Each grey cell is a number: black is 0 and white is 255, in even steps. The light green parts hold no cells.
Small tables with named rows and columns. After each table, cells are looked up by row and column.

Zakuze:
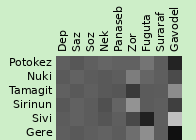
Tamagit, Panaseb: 86
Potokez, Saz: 87
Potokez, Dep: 95
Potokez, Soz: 95
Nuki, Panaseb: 93
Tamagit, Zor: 58
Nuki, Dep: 90
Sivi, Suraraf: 94
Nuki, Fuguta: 101
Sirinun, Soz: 92
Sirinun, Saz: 97
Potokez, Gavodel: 35
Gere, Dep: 94

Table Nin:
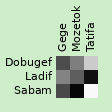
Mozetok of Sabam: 6
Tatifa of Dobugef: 203
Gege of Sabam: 73
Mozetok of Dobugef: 126
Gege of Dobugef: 77
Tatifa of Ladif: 16
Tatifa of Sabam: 249
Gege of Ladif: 131

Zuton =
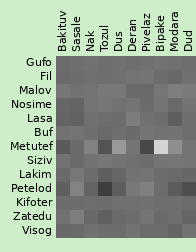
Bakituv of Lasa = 100
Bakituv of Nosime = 103
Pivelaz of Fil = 117
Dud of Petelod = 78
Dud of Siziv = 117
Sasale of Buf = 116
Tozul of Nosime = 118
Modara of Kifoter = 110

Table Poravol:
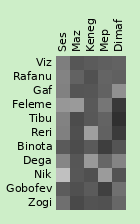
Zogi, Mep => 81
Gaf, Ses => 129
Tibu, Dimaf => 48
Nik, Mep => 155
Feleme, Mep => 118
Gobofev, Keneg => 91
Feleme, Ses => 151
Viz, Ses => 126
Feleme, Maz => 154
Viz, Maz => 86
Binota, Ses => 90
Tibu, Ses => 130
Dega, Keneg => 153
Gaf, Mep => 98
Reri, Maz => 79
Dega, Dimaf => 132
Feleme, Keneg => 89
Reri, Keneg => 159
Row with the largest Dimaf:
Gaf

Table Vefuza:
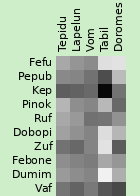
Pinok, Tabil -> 184
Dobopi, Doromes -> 182
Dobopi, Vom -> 132
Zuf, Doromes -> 92
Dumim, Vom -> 133
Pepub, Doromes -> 187
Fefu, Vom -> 139
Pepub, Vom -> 114
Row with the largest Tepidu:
Pinok

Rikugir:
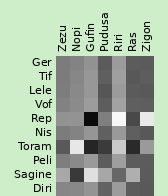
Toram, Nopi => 231
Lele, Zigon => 89
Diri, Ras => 92
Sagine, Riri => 103
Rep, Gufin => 11
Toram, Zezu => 89
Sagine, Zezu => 168
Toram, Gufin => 37
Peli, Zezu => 126
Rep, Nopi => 147
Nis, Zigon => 88
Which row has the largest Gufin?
Sagine

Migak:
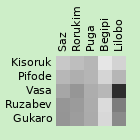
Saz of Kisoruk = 200
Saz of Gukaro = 149
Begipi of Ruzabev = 219
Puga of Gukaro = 171
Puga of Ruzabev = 172
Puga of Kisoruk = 182
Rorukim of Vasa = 150
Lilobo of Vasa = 45
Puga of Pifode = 181
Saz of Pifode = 183
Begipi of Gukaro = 216
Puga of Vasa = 173
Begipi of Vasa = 183
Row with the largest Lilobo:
Kisoruk

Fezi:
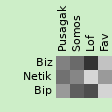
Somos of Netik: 134
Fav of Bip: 212
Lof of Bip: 77
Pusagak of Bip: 153
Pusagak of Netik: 113
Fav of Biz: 194
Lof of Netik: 214
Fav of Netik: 154
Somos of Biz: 106
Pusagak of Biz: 129
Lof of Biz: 51
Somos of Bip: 94

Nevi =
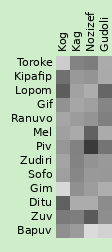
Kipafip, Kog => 112
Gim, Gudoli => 174
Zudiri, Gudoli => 153
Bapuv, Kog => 143
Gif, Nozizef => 159
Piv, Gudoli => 116
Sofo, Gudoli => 152
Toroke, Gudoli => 171
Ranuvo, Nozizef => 148
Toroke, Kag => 131
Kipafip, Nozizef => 148
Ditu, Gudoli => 140
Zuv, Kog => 122
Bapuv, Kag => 155
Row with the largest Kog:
Gim

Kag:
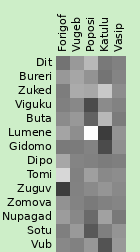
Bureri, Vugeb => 166
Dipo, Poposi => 129
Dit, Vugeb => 153
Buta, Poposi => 98
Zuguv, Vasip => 137
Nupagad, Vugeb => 136
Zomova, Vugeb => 131
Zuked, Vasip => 141
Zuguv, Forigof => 61
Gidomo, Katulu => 75
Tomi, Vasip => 141
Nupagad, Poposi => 106

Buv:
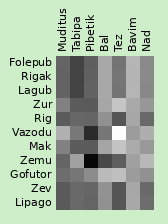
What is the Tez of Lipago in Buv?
86
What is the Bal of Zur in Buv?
166
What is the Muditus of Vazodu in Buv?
176
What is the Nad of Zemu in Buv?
184
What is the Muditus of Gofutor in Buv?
109
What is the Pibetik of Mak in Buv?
91
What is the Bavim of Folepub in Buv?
181
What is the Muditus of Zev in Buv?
90
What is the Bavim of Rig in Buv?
167
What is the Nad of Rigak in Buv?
138
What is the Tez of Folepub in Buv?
115
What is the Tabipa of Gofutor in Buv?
118
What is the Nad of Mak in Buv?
153

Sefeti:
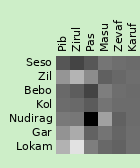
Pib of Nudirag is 121
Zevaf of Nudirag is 97
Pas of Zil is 140
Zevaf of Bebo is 110
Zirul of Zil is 180
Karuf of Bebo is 107
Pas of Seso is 87
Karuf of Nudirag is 108
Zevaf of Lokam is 98
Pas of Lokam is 126
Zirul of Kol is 105
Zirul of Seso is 68
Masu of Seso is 117
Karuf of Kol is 108
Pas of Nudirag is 1
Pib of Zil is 149
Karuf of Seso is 107

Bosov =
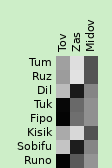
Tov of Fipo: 4
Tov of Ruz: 156
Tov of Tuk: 7
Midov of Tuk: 144
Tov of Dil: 188
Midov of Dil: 133
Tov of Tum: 160
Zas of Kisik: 216
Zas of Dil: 26

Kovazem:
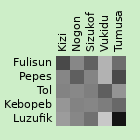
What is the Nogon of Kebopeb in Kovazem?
131
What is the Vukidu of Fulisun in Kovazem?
179
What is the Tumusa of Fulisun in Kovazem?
109
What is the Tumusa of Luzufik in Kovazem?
20
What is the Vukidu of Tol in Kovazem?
95
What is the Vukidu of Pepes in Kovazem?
178
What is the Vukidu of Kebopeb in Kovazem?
125
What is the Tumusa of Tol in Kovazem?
148
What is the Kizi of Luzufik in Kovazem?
156
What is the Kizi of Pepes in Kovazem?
134
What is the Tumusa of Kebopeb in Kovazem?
104
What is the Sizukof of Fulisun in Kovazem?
97
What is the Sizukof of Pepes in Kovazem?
132
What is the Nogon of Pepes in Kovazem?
95

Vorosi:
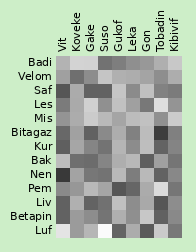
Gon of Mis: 193
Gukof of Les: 193
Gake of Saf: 98
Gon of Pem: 171
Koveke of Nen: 163
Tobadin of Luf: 202
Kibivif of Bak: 117
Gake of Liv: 99
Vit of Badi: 179
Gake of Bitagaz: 97
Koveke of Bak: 111
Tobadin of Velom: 142
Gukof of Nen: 185
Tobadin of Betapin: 97
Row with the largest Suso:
Luf

